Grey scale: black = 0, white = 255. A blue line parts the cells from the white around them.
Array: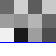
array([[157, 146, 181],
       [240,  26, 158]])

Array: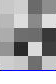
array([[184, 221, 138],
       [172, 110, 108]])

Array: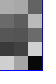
array([[106,  93, 186],
       [ 86,  84, 107]])

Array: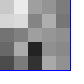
array([[214, 219, 132],
       [115, 128, 159]])

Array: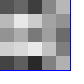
array([[185, 232, 204],
       [147, 173, 121]])

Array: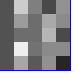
array([[ 82, 156, 109],
       [ 82, 109, 109]])

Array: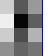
array([[239,   6,  94],
       [205,  77, 179]])
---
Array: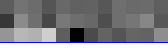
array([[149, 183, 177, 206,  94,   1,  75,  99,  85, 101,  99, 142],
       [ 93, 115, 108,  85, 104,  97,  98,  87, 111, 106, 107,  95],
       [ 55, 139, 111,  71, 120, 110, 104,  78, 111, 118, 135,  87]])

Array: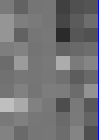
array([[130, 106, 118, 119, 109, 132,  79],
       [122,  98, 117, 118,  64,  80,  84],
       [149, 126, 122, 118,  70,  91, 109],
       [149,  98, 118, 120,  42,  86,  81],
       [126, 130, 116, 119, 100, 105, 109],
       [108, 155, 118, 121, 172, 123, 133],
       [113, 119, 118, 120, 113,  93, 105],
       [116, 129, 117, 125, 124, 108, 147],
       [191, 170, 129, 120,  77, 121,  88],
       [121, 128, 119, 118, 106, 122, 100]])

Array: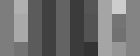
array([[125, 115,  91,  64,  99,  59,  51, 165, 151, 132],
       [125, 176,  91,  64,  99,  59,  86, 165, 205, 132],
       [125, 169,  91,  64,  99,  59,  83, 165, 116, 132],
       [125, 169,  91,  64,  99,  59,  83, 165, 113, 132]])

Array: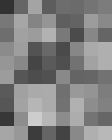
array([[166, 152,  60, 101,  67, 137, 175, 184],
       [ 50, 101, 164,  93, 109, 107, 116, 124],
       [120, 166, 132, 149,  95,  99, 156, 137],
       [110, 161, 156, 178, 121,  75, 135, 101],
       [139, 158,  83, 105,  74, 135, 170, 175],
       [150, 136,  69,  90,  79, 114, 162, 175],
       [156,  86,  77,  81, 137, 100, 102, 114],
       [ 90, 161, 170, 171, 112, 153, 148, 125],
       [ 86, 163, 182, 171, 114, 177, 141, 129],
       [ 55, 141, 205, 183, 140, 173, 116, 102]])

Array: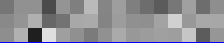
array([[142, 177,  31, 223, 159, 144, 123, 145, 170, 152, 156, 160, 158,
        198,  92, 150],
       [118, 145, 145,  75, 148, 127, 186, 133, 158, 127, 109,  91, 119,
        160, 109, 142],
       [137, 148, 176, 103, 115, 168, 170, 132, 156, 144, 143, 163, 209,
        152, 168, 167]])

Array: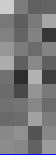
array([[140, 135,  98, 155],
       [205, 124,  96, 100],
       [120,  94, 122, 166],
       [129, 100, 130,  54],
       [151, 123, 108, 131],
       [172,  95, 137,  95],
       [113,  45, 178,  63],
       [107,  73, 148, 121],
       [113, 116, 135, 108],
       [105, 108, 161, 124],
       [136, 144,  83, 136]])

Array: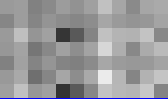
array([[159, 193, 151, 160,  51,  90, 135, 195, 183, 180, 199, 132],
       [154, 157, 129, 138, 156, 146, 160, 193, 166, 138, 166, 170],
       [134, 157, 133, 148, 140, 134, 141, 166, 154, 148, 151, 164],
       [154, 191, 149, 161,  53,  89, 132, 193, 180, 178, 195, 136],
       [151, 163, 118, 136, 161, 142, 163, 215, 174, 136, 171, 186],
       [129, 161, 132, 149, 132, 128, 139, 167, 155, 152, 153, 163],
       [153, 169, 111, 134, 166, 141, 169, 235, 182, 133, 178, 196]])

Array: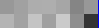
array([[180, 162, 196, 160, 202, 142,  52],
       [152, 161, 173, 174, 166, 133, 152]])

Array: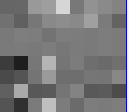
array([[ 84,  48, 123, 191, 124, 107, 125, 123, 126],
       [102, 103, 153, 158, 214, 120, 146, 138, 131],
       [113,  96, 119, 137, 141, 137, 160, 123,  99],
       [121, 126, 125, 115, 125, 124, 122, 125, 123],
       [122, 123, 121, 125, 119, 123, 122, 125, 123],
       [ 60,  30, 119, 181, 117, 124, 110, 106, 112],
       [ 74,  84, 116, 154, 110, 110, 118, 117, 136],
       [ 96, 170,  88,  90, 117, 131,  89,  91,  76]])
